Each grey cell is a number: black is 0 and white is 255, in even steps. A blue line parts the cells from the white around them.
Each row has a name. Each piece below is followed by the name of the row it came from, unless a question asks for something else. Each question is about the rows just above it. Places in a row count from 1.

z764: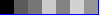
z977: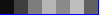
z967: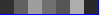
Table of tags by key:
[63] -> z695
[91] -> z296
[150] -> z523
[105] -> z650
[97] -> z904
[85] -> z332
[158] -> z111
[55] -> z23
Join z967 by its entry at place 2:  z904
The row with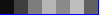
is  z977

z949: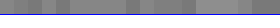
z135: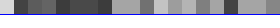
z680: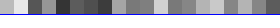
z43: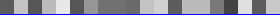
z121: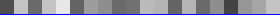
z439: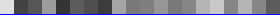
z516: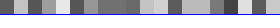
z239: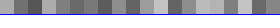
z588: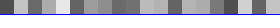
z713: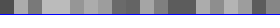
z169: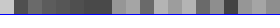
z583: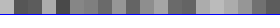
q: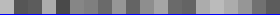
z583
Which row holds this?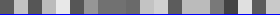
z43
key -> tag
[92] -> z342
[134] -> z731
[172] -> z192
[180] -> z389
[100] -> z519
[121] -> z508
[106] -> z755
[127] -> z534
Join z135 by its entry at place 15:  z534

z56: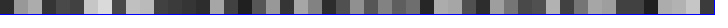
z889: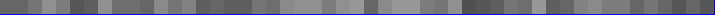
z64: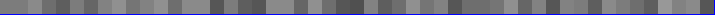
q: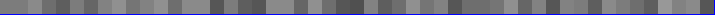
z64
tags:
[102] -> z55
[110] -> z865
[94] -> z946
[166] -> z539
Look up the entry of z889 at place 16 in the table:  z55
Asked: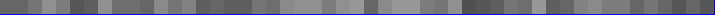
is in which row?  z889
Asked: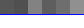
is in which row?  z64

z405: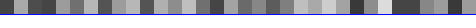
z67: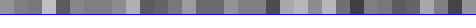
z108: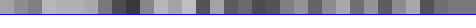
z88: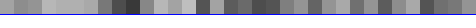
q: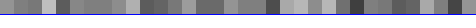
z67
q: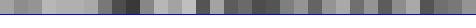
z88

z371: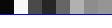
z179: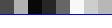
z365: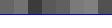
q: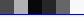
z179
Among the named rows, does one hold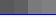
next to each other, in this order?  yes
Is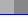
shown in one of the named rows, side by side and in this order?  no
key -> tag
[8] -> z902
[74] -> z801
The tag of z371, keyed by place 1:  z902
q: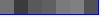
z365

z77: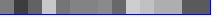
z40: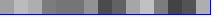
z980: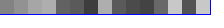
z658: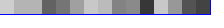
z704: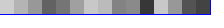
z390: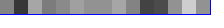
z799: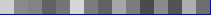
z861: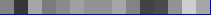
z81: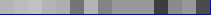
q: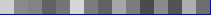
z799
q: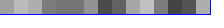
z40
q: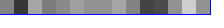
z390
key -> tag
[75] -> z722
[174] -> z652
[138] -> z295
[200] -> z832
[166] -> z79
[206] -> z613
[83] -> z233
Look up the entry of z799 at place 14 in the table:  z652
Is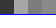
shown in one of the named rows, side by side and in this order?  yes

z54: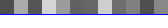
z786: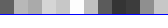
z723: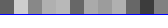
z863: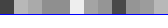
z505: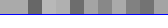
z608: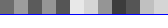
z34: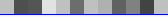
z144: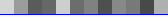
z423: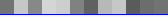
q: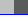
z786
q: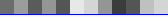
z608
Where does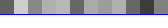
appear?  z723
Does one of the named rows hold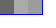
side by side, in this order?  yes
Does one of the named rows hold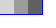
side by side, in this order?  yes
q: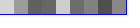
z54

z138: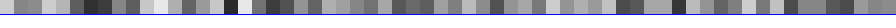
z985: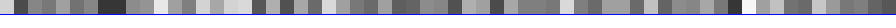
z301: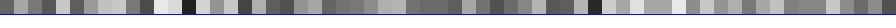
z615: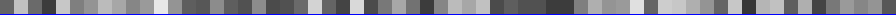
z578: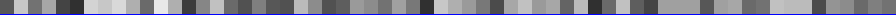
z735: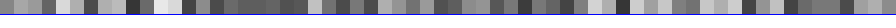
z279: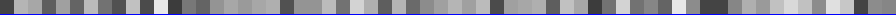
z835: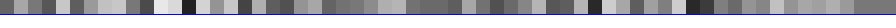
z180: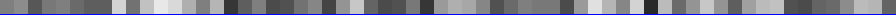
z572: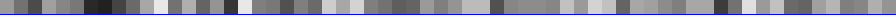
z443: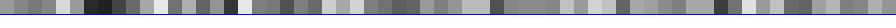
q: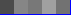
z985
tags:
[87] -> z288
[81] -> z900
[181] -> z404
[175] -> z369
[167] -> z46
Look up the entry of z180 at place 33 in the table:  z369

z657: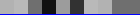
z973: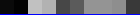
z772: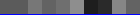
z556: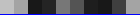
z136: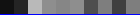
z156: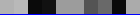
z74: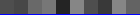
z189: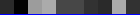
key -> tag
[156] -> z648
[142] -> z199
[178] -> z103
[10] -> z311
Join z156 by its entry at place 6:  z648
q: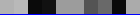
z156
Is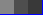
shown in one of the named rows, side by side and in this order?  yes
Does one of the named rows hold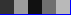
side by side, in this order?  no
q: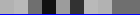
z657
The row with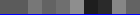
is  z772

